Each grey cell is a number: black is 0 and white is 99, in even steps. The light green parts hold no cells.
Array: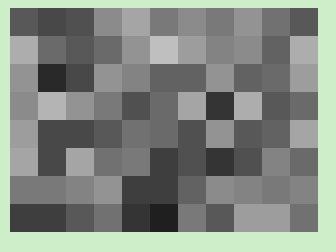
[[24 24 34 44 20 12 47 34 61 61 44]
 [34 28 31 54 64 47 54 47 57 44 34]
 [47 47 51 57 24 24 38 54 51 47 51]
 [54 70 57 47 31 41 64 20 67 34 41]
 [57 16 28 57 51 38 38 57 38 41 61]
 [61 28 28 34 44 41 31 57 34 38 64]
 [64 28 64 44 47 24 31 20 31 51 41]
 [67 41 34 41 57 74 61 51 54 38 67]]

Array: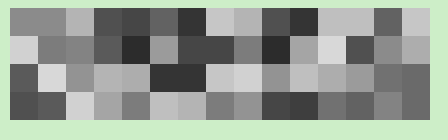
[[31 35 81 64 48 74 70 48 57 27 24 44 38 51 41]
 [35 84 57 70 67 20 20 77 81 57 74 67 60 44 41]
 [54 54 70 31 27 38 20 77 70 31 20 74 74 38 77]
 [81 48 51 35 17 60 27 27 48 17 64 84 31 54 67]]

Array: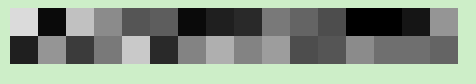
[[12 58 23 47 78 16 51 68 51 61 30 33 54 43 43 39]
 [85  4 75 54 33 36  4 12 16 47 39 30  0  0  8 58]]

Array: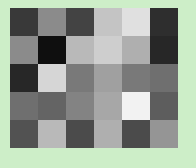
[[15 83 47 62 47 43]
 [22 54 26 76 87 18]
 [32 72 29 68 29 58]
 [43 39 51 65 94 36]
 [54  6 72 80 68 15]]

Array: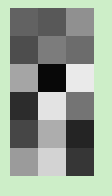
[[17 88 45]
 [27 67 14]
 [30 48 42]
 [38 34 56]
 [60 82 21]
 [64  3 91]]

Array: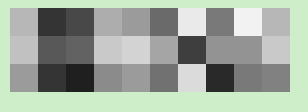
[[60 20 12 54 60 44 85 16 47 50]
 [71 20 28 67 60 41 91 47 94 71]
 [75 34 38 78 82 64 24 57 57 78]]

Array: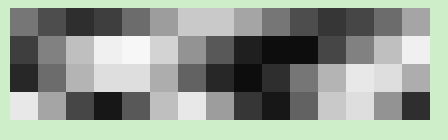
[[15 42 70 86 86 67 38 15  5 18 46 70 90 86 67]
 [24 50 74 93 96 82 57 34 12  5  5 27 50 74 93]
 [46 30 18 24 42 61 78 78 64 46 30 21 27 42 64]
 [90 64 27  9 34 74 90 61 21  9 38 78 86 57 18]]
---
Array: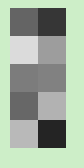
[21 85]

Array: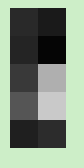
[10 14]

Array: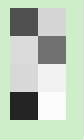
[83 85]

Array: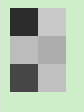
[78 73]

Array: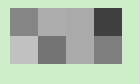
[25 66]

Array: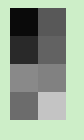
[34 16]

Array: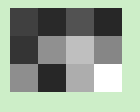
[15 74 15]

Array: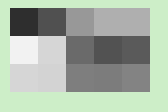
[68 32 49]
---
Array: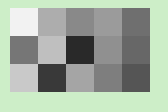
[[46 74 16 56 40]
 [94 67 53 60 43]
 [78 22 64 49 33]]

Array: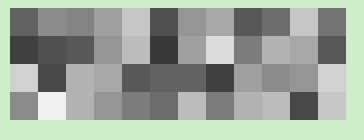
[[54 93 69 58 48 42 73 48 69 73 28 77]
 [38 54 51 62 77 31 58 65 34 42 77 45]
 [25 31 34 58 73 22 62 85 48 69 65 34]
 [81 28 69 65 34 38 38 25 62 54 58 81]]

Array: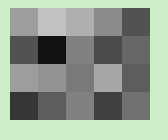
[[61 75 68 54 32]
 [61 57 47 65 36]
 [21 36 50 25 44]
 [32  7 50 29 40]]

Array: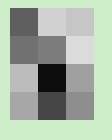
[[37 81 77]
 [44 48 85]
 [65 27 55]
 [73  5 62]]

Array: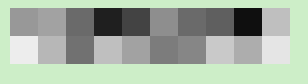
[[92 71 44 74 63 48 52 78 67 89]
 [59 63 41 12 26 55 41 37  6 74]]

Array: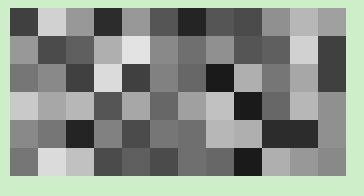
[[46 85 75 29 37 29 43 40 10 68 59 53]
 [25 81 59 17 59 33 14 33 29 56 71 62]
 [78 65 71 33 65 40 62 75 10 40 71 56]
 [46 53 25 85 25 50 40 10 68 46 65 25]
 [53 46 14 50 29 46 43 71 68 17 17 56]
 [59 29 37 68 88 53 43 56 33 37 81 25]]

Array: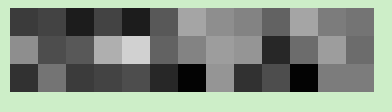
[[19 45 23 26 30 15  1 58 19 30  1 48 48]
 [55 30 34 68 81 38 51 61 58 15 42 61 42]
 [23 26 11 26 11 34 64 55 51 38 64 48 45]]

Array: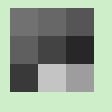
[[22 76 61]
 [44 40 33]
 [37 26 15]]
